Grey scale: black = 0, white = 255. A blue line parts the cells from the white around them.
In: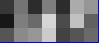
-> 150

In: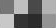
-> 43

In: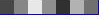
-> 232

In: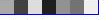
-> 221

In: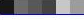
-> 88

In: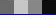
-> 135

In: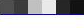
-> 192

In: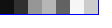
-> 150

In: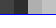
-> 175
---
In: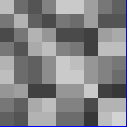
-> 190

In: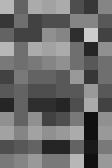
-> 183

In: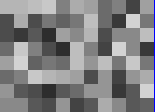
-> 181

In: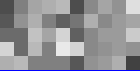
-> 77

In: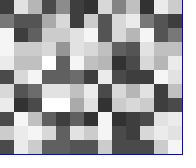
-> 62
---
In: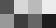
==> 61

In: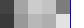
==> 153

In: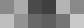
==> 147

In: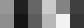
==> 21

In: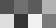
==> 52

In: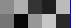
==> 8

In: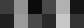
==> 155

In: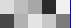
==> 178

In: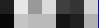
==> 197
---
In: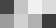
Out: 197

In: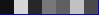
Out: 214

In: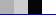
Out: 205

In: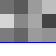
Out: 90

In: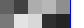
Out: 65

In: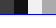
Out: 17

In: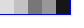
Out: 194

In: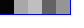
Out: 168

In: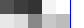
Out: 61

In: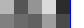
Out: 85
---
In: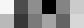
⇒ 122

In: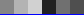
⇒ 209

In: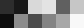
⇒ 75

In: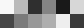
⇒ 152

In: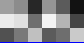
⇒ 192

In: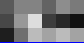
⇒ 187

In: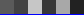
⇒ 198

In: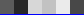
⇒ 215

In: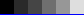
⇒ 69
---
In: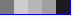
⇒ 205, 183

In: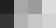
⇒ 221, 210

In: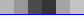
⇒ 195, 183

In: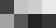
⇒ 233, 205

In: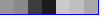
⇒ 202, 191

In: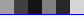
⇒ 214, 160

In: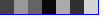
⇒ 212, 171
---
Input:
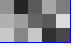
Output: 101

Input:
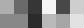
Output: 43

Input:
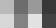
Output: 226

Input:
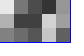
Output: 64

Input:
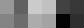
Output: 172

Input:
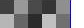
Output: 43

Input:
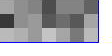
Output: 154

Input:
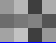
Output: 130

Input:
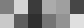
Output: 47

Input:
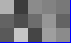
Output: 109
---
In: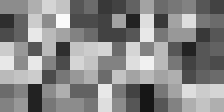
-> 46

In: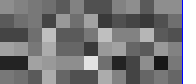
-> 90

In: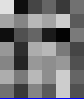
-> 164

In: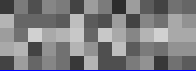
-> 180

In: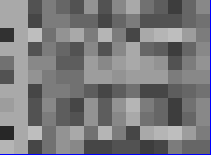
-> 169
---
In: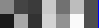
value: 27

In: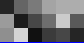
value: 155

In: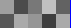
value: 87

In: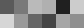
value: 214

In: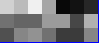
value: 113

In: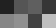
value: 134

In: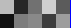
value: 17

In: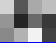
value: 149

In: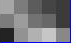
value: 124

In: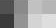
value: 58
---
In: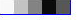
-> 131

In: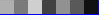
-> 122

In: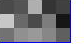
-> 105

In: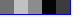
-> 112

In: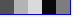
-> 125

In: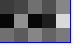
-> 100

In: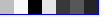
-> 87

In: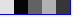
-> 98
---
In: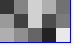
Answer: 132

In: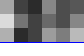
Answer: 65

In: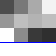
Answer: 121

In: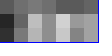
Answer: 111

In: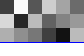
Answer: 251

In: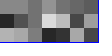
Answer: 136

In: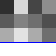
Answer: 216
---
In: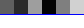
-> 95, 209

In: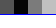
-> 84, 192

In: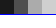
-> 26, 207

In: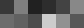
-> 56, 87

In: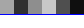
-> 166, 15

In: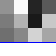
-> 146, 166

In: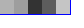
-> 178, 197

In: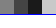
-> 129, 201

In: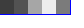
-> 61, 123

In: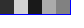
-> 47, 129
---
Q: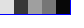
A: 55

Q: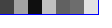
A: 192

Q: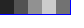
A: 82

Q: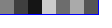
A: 204

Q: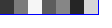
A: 93

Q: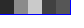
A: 139

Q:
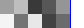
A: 116

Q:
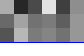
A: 123

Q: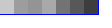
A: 169
